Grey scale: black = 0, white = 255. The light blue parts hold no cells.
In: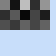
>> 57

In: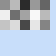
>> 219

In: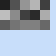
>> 116

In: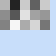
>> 246

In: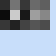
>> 34

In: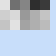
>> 226

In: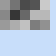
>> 173

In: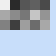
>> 62
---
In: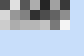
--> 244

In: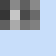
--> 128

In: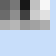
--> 173

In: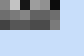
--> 122

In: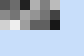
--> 23

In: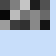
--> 19

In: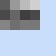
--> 120

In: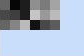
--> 92
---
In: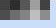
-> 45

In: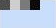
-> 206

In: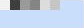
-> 62

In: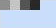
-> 196

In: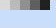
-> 186

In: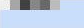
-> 166

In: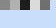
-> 177

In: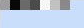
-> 8
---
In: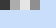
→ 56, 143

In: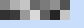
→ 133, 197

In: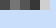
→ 73, 207

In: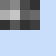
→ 115, 61

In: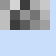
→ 148, 159

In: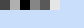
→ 69, 230

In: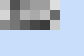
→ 191, 201
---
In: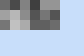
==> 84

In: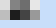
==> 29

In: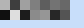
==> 150

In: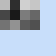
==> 25

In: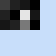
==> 1

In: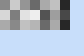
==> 83

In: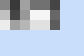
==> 245
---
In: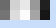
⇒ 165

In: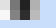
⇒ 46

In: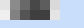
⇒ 63

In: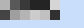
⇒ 192

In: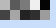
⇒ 47

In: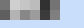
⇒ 59

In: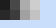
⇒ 161

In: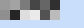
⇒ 82
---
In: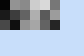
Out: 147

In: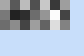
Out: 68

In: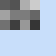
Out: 152

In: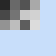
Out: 93

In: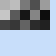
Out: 99

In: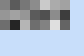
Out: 181

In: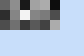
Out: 57

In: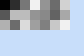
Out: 219

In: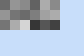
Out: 213
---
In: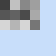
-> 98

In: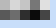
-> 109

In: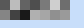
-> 66

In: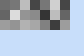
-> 220

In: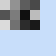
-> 124

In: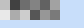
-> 172

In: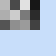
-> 204
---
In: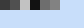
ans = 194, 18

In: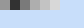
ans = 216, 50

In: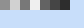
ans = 239, 45

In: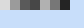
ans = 219, 36

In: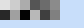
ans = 225, 3

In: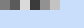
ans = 218, 59

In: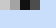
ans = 201, 17

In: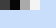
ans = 244, 6

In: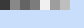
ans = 240, 57
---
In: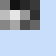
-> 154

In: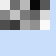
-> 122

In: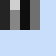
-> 14

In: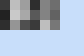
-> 168

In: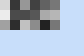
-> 75

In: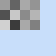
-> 139

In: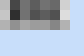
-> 114

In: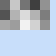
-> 219

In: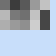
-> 112

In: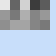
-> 175
